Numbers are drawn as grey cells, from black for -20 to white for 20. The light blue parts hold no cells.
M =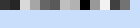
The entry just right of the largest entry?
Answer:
-10
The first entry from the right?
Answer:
-2
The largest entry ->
18
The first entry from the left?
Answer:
-12
